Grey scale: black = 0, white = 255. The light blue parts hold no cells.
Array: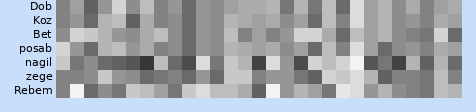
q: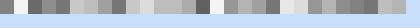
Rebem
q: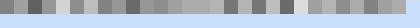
Dob
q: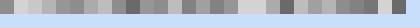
Bet
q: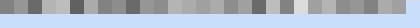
Koz

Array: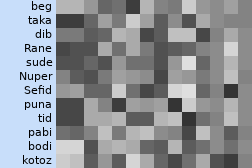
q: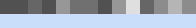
sude
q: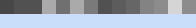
Rane
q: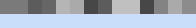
dib
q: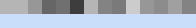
beg
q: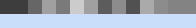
taka
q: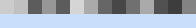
kotoz

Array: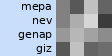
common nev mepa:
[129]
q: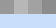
genap

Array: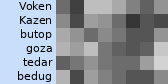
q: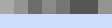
butop
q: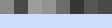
Kazen
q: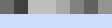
Voken

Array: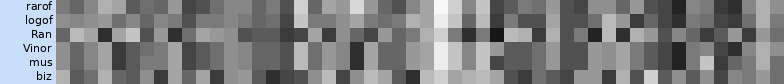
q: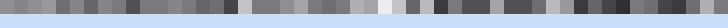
logof
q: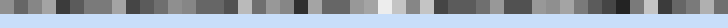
mus
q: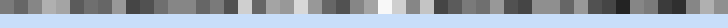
rarof

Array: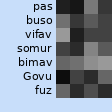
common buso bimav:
[112]
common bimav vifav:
[153]
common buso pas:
[55]
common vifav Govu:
[66]
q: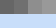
bimav
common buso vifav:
[66]

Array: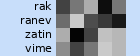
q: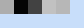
zatin
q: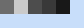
ranev
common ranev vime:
[202]

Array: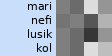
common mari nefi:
[127]
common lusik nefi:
[127]

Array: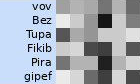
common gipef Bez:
[234]
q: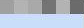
vov
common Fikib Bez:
[203]
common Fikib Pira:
[214]
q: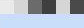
gipef

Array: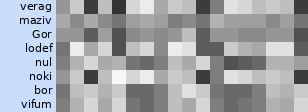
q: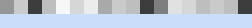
noki
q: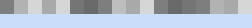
vifum
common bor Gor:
[190]
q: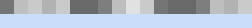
bor

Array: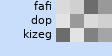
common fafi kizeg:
[108]
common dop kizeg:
[227]
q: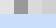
dop
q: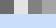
kizeg

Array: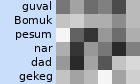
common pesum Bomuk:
[174]
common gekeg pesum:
[245]
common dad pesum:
[152]
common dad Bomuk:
[195]
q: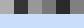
nar
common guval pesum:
[109]

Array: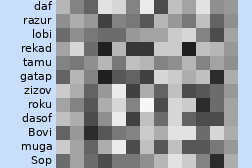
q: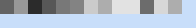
Bovi
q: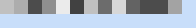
dasof
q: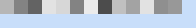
daf

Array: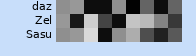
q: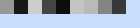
Zel
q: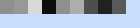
Sasu

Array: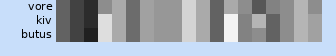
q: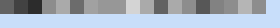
vore

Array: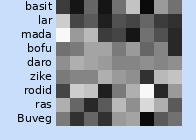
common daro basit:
[154]
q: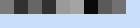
Buveg
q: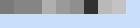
zike
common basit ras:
[102]

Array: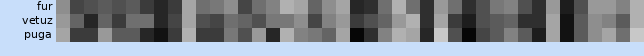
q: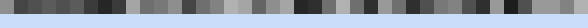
fur
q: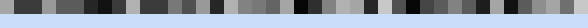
puga
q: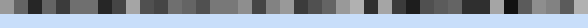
vetuz

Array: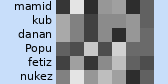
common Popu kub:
[97]
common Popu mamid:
[97]
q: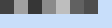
fetiz
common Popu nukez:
[97]
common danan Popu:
[106]

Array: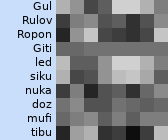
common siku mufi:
[94]
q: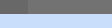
Giti

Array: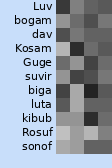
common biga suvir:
[67]
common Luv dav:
[98]
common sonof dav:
[98]
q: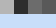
Kosam
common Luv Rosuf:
[128]
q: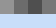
bogam
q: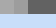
sonof

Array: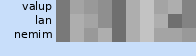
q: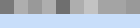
nemim
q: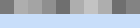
lan

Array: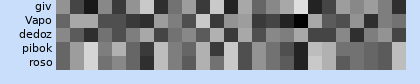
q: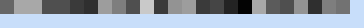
Vapo
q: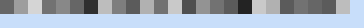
roso
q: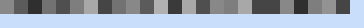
dedoz
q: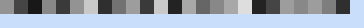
giv

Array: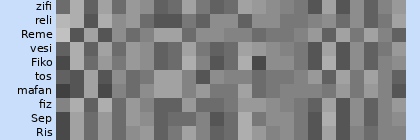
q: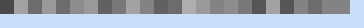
Ris
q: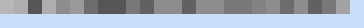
reli
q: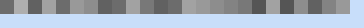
zifi
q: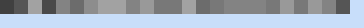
mafan

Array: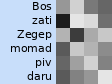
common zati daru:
[229]
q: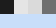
zati
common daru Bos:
[151]
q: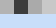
Zegep

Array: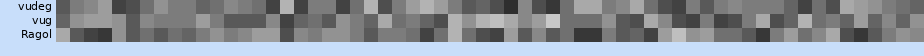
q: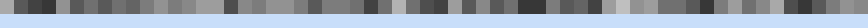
Ragol
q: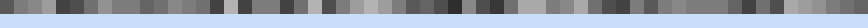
vudeg
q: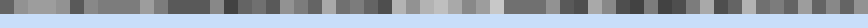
vug

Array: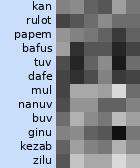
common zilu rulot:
[86]
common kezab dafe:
[130]
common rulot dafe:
[68]
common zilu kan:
[86]

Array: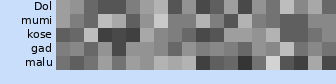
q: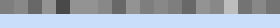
gad
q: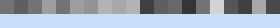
malu
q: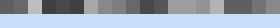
kose

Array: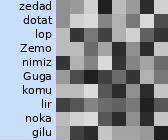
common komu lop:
[187]
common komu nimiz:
[218]
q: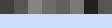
lir

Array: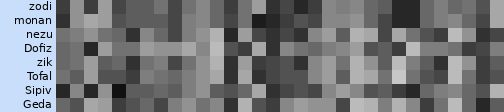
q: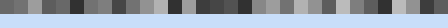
zik
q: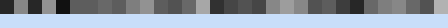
Sipiv
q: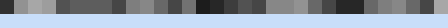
monan

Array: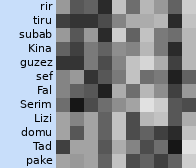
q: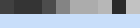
tiru
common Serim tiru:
[76]
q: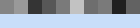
sef
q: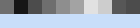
Serim
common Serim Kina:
[142]

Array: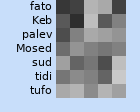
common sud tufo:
[160]
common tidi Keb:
[129]

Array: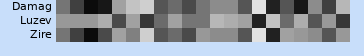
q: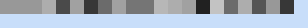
Luzev
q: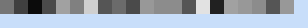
Zire

